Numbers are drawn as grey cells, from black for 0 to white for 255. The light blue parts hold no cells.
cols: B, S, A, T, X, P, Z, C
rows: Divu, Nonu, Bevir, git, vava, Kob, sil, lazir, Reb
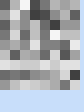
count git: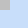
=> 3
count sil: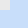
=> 0
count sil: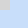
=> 1
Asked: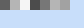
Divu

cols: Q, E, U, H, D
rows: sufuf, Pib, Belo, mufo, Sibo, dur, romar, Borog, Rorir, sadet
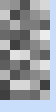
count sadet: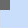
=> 1
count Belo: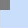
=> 3
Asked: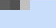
mufo

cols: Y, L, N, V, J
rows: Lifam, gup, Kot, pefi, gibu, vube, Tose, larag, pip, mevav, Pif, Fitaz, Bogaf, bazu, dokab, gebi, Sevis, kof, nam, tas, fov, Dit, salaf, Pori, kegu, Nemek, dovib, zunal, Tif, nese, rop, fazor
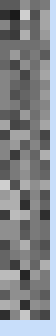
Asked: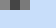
Kot
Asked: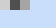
gup

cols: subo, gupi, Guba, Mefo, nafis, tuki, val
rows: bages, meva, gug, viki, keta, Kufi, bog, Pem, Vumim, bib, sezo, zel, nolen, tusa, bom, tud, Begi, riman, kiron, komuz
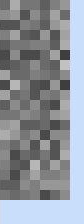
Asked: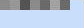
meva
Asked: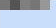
bib
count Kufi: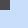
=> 3
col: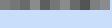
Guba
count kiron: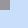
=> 3
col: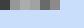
val
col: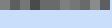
Guba

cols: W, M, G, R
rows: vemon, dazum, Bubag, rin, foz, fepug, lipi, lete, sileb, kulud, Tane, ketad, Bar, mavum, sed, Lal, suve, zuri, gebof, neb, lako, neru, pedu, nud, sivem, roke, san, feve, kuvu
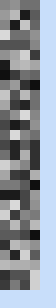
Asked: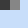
neru
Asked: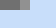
rin
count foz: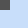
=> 3
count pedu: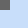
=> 2
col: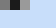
W
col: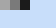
W
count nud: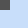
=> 0

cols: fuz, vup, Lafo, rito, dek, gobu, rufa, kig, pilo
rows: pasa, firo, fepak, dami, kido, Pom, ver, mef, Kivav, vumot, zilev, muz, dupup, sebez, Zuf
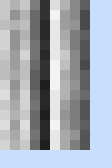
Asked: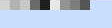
muz
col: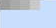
rufa
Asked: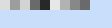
vumot

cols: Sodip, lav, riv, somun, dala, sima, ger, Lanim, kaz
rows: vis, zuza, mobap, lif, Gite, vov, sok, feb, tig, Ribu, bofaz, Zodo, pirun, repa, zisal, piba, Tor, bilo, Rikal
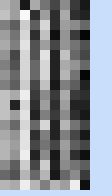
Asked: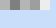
Rikal
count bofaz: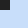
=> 3
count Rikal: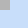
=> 3
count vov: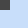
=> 2
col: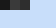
sima
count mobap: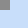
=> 1
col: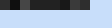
sima

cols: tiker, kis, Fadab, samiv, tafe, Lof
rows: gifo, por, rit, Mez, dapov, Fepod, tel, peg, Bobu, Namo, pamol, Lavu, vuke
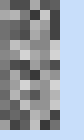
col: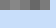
tiker
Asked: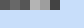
Lavu
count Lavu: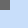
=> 1

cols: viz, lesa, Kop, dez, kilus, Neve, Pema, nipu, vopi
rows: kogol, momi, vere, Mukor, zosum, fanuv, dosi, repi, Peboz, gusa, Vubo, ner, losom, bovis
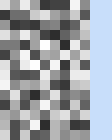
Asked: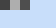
Vubo
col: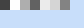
kilus
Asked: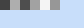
Vubo
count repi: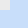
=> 4

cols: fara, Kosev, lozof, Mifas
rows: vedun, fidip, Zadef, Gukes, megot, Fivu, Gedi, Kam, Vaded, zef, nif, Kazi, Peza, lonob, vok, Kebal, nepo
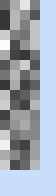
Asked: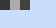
Vaded
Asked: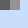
zef
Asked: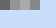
Peza

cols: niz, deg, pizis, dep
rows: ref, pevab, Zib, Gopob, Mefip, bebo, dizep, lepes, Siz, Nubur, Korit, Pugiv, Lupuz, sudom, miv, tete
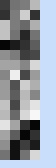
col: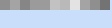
niz
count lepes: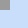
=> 1
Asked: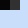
sudom
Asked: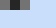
Gopob
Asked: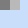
ref
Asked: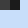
miv

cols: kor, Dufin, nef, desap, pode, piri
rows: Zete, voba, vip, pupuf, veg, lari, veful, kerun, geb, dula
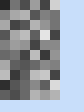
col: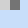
piri
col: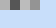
nef
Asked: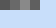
geb
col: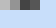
nef

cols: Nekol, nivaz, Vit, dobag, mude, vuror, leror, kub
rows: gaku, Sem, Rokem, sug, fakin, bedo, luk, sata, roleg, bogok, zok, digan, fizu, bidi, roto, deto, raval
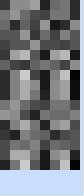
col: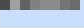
vuror
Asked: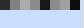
roleg

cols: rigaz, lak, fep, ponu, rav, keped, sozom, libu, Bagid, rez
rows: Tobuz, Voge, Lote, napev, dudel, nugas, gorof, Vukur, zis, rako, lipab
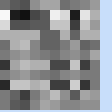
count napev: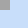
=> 0
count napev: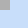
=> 7
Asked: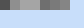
Tobuz
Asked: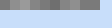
Vukur
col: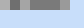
rez
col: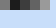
libu
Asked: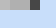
gorof

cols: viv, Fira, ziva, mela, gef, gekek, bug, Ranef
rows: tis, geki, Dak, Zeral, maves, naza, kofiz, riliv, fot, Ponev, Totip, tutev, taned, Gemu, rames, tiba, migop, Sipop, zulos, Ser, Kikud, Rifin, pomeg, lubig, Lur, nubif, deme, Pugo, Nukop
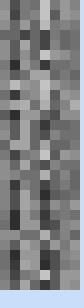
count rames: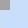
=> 3
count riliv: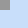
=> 0
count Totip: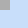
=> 3
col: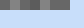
gekek
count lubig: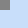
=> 1
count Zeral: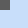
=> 0

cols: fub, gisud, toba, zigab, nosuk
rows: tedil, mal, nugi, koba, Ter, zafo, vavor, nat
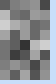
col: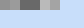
zigab
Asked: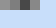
vavor
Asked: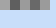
koba
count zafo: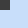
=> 1

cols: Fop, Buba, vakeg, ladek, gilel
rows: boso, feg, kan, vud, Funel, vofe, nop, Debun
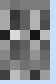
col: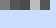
gilel
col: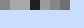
Fop
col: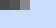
Buba
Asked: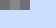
nop

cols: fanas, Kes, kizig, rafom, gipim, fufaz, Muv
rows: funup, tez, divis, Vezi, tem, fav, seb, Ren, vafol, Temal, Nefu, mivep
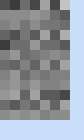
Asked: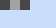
funup
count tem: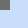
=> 4
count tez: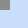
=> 4

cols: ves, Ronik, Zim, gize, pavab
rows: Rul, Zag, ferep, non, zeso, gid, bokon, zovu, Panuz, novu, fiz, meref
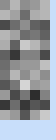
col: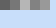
gize
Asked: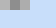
zovu
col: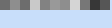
Zim
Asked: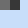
fiz
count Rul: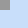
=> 1

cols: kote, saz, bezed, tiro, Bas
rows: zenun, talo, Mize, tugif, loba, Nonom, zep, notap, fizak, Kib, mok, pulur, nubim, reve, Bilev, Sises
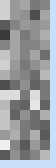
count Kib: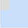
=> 3
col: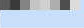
kote
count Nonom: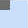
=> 1
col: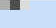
kote
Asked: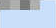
reve

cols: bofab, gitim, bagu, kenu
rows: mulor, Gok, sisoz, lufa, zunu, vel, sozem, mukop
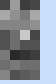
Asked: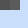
mukop
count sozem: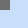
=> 3
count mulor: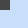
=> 2
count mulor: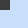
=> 1
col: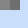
gitim

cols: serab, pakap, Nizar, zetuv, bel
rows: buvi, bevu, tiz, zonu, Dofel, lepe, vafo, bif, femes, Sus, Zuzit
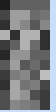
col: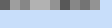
Nizar
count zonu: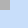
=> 3
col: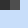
serab
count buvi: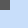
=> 0
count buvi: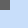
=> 4

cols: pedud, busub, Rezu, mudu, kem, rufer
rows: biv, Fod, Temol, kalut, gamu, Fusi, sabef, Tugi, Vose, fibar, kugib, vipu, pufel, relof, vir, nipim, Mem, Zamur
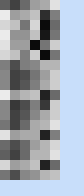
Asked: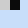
Fusi
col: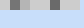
rufer
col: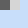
pedud
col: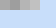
mudu
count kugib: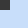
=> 2
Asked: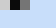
Fusi

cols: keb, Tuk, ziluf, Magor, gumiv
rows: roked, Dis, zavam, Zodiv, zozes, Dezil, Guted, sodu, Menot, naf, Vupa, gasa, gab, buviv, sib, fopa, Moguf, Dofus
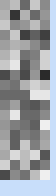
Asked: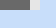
naf
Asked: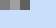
Vupa
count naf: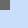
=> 3
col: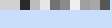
gumiv
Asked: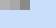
zozes

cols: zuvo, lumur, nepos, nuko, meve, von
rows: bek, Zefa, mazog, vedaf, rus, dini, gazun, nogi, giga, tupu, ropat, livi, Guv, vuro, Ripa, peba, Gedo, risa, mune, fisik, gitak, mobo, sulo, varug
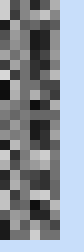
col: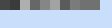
von
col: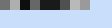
nuko
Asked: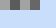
sulo
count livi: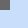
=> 4
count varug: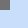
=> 4

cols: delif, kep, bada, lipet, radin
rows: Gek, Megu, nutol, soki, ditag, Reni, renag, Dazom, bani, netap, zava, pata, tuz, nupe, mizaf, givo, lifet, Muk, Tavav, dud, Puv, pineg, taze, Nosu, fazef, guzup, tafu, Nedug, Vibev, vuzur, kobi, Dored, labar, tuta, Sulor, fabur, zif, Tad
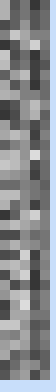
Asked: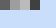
Dazom
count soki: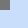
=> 0

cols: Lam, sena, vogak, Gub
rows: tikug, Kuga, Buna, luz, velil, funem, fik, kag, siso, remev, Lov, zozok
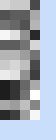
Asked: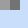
funem
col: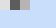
sena
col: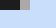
Lam

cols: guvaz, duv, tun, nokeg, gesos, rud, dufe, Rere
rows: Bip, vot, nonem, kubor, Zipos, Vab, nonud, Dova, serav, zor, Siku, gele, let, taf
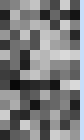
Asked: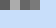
zor
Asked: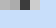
nonem

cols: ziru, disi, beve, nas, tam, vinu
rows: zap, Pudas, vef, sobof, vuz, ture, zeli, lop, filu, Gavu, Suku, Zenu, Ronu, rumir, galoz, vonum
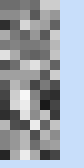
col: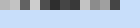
vinu
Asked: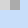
vef
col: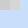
disi
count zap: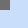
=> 3
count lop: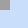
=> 4

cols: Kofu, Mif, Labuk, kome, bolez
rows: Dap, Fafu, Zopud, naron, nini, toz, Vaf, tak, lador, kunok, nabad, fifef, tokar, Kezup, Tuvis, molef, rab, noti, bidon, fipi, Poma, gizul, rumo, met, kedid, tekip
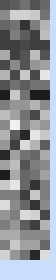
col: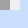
Mif
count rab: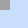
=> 1
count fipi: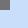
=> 0
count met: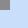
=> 3
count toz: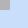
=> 0
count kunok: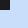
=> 3
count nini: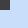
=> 4

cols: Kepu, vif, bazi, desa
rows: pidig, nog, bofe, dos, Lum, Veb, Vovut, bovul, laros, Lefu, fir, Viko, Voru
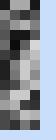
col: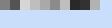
desa
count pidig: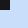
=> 2
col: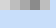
desa
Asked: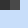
laros
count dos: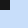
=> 2
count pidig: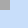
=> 2
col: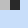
desa

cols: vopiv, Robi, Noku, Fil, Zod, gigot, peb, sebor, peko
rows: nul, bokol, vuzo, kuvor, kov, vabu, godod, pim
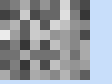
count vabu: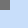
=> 6
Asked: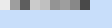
kuvor

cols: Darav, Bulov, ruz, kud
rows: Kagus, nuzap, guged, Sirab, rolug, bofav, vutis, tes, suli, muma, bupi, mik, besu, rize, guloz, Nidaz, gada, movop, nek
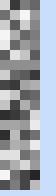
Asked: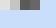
muma
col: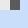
Darav

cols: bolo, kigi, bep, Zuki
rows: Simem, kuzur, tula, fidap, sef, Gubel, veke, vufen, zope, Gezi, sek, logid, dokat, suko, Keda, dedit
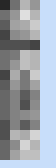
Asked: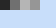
Simem
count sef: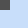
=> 3
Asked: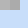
suko
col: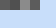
bep

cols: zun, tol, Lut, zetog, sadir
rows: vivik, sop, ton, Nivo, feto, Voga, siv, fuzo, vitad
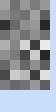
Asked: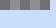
Nivo
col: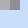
zun
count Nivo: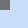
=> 3
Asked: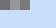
vivik
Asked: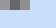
siv

